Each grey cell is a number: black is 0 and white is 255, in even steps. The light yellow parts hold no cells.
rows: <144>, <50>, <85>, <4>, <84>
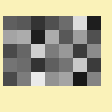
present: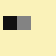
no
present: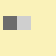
no
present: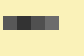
yes

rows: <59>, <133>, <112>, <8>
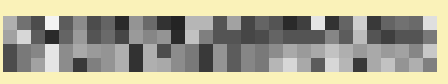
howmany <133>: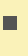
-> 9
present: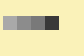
yes
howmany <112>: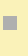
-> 3
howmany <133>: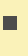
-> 1

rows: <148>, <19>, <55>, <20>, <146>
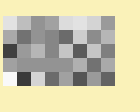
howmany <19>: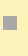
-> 1
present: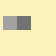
no
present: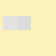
no
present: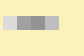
no
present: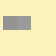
no
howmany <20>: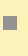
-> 4

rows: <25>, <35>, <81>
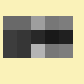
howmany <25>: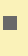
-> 2
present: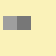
yes

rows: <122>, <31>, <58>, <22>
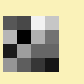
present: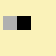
no
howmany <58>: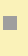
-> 1

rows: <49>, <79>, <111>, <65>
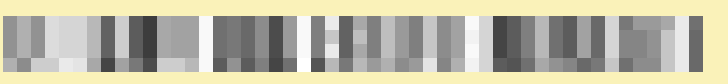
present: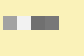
no
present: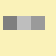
yes

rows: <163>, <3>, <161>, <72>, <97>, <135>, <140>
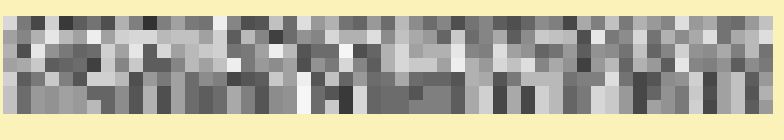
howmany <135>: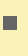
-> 5
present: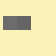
yes
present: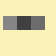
yes

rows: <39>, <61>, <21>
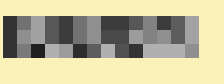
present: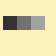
yes
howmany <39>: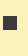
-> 4
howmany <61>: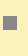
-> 0
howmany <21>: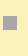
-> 0

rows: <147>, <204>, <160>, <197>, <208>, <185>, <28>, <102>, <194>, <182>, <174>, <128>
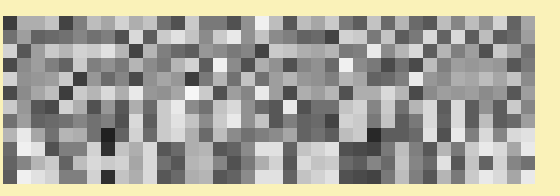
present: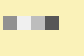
yes
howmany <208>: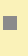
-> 2

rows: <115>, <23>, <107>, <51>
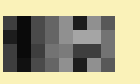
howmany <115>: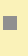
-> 2
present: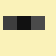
yes
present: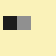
yes
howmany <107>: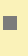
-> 1

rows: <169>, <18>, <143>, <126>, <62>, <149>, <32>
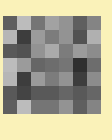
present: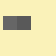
yes
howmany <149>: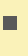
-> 4
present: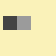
no

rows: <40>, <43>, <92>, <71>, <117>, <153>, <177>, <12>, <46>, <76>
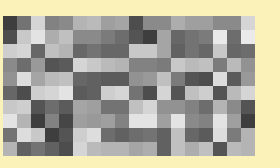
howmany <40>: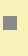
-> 5
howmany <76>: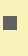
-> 3
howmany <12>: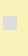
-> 0

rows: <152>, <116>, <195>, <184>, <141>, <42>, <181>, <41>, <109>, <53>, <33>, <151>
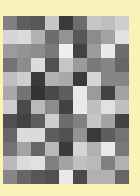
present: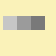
yes
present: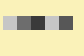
no
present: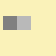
no

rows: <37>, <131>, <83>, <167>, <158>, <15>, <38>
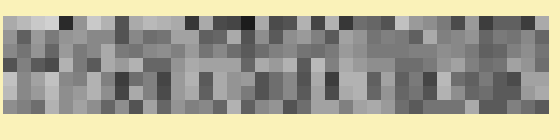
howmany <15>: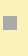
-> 5
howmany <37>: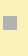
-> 4
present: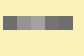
no

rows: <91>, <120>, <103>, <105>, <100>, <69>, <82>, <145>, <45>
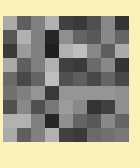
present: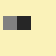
yes
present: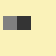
no
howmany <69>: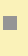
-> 5

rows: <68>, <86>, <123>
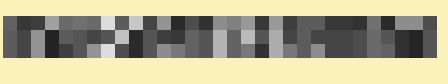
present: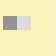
yes
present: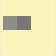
yes
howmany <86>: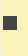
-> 6
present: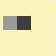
yes
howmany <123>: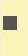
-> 4
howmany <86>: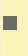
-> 1

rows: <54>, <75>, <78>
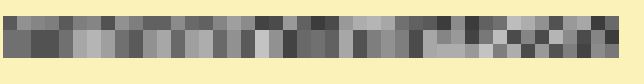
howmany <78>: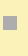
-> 4
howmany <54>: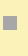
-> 2
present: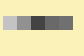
yes
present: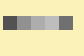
no
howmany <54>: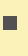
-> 2

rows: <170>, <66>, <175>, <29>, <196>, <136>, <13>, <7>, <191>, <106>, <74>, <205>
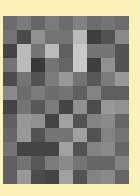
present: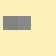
yes
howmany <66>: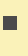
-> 1
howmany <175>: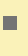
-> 3
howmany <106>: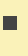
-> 3
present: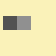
no
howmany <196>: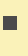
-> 1

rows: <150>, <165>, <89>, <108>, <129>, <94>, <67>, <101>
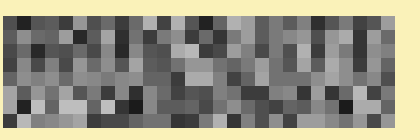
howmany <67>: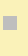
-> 4
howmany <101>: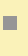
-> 3

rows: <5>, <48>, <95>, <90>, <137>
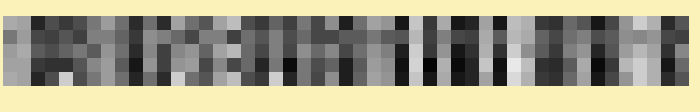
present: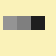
yes
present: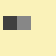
yes
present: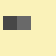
yes
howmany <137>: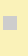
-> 4
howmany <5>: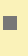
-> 2
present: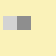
no
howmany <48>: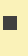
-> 6

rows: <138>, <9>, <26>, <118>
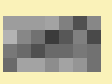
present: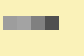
yes
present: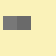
yes
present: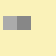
no
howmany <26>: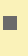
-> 3
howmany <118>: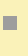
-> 0
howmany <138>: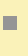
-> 0
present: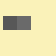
no

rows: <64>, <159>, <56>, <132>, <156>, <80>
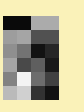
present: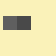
no
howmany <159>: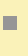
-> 0
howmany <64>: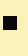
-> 2
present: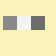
no
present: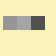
no

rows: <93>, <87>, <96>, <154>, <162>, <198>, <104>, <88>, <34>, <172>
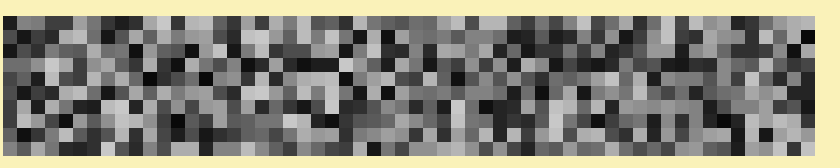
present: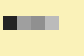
no
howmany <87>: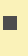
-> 2
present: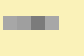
yes
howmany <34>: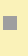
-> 5

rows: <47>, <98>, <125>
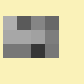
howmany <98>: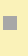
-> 2
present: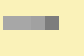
yes
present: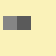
no
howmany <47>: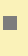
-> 0
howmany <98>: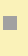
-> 1
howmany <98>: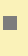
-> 1
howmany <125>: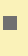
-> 0

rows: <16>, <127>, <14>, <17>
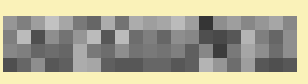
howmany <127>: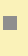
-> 3
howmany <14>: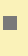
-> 3
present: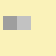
yes
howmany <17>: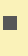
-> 6

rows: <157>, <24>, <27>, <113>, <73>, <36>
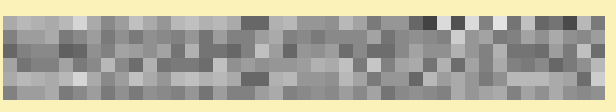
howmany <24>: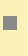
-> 9
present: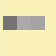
no

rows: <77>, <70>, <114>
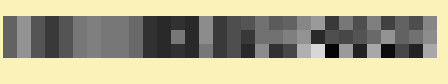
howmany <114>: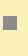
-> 1
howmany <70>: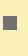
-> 3
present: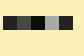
no
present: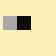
yes

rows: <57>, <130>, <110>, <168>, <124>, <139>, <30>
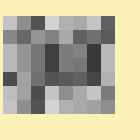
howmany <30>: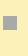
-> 1
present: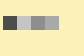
yes
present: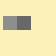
no

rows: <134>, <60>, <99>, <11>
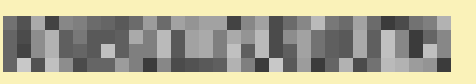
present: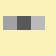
no
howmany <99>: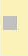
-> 4
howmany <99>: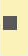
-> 3
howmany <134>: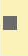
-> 6

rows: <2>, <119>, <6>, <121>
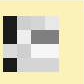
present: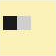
yes
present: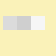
yes
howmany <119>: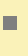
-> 2
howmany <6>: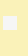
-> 2
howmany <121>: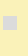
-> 0

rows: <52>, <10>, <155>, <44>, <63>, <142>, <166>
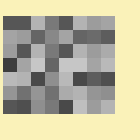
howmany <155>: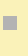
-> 2
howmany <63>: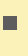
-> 1
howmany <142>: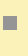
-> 3
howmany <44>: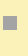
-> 2

